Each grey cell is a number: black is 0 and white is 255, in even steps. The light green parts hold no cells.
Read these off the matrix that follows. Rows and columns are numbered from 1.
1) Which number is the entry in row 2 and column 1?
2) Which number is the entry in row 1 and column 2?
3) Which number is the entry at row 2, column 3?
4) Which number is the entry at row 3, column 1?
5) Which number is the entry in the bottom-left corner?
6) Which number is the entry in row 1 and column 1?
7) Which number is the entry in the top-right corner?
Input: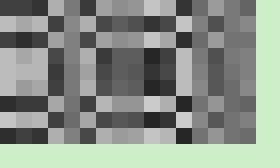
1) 188
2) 64
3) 182
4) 64
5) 46
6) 64
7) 100
